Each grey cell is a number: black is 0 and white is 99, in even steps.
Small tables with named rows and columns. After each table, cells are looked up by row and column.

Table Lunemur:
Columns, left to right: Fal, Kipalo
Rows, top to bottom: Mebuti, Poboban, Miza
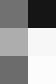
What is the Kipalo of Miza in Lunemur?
98
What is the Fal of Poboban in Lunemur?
67
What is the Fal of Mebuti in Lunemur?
44
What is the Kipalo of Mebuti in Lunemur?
8
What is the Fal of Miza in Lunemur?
42
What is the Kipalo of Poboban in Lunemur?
96
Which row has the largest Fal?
Poboban

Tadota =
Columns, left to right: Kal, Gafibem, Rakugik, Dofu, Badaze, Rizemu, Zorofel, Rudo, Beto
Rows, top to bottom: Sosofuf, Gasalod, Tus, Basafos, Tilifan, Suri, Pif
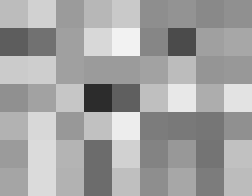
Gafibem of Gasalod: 44
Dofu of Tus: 60
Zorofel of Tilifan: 47
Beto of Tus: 59
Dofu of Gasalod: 84
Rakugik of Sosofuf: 60
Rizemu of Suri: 51
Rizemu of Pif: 55
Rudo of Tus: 58

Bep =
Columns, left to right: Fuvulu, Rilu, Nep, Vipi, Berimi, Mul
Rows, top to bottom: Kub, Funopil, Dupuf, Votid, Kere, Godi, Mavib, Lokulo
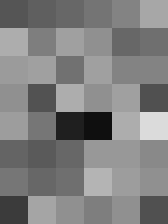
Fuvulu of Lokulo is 23
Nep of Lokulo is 56
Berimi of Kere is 67
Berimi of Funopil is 40
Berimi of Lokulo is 56
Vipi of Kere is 6
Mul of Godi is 53
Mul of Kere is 85
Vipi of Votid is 56
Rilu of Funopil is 49
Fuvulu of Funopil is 67
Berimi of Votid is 62
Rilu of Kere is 46
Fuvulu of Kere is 61
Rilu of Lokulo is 64
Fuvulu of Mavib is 46
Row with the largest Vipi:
Mavib

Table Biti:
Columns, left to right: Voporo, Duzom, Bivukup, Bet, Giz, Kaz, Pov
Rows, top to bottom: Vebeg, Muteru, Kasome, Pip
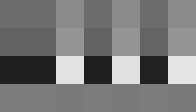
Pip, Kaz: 48
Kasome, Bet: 12
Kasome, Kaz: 13
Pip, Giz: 47
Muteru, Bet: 38
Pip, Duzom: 48
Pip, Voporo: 48
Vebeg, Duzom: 42

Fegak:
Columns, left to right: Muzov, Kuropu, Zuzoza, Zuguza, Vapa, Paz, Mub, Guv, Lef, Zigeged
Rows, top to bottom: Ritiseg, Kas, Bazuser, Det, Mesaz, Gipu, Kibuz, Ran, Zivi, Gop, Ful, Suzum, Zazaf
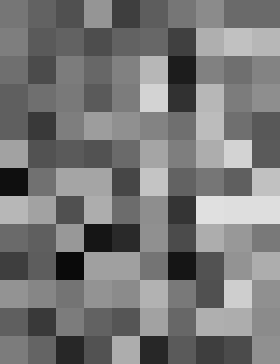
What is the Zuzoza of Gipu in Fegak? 35
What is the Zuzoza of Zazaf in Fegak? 15
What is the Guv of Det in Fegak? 71
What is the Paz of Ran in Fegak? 55
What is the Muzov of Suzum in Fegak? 37
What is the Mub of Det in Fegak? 19
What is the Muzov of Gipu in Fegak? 63
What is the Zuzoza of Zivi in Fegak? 59
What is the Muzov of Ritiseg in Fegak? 46
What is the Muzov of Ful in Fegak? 57
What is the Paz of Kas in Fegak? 40
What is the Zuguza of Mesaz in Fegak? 61
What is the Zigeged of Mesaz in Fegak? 34
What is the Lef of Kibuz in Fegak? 37
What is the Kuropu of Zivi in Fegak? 37
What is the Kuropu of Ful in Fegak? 52
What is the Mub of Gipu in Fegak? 49
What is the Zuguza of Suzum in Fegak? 38
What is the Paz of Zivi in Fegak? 56
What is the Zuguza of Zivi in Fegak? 8
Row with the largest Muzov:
Ran

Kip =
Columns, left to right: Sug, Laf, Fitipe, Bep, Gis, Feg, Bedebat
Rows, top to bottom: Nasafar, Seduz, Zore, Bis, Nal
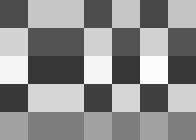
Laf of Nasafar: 77
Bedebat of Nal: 49
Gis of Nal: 48
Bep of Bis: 24
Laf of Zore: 21
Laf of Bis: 83
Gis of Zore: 21
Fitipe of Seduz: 32
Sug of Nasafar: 29
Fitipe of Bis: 83
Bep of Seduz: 81
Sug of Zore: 95
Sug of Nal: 63
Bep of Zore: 95
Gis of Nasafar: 77
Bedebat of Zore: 22
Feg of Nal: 63

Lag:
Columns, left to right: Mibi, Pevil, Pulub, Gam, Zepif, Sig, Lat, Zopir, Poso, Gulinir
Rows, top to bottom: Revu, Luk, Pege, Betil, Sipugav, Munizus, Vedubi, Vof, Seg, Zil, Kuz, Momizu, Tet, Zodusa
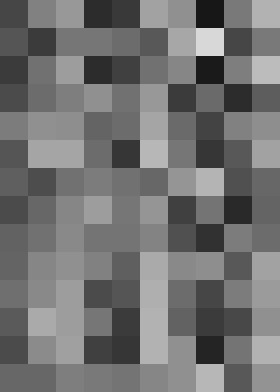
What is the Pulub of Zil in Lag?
56
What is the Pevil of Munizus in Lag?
64
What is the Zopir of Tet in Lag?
14
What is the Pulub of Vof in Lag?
52
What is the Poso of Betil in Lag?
17
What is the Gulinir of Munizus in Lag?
63
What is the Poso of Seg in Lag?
48
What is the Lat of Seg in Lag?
31
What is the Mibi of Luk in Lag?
33
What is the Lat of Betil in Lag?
23
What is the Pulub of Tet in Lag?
62

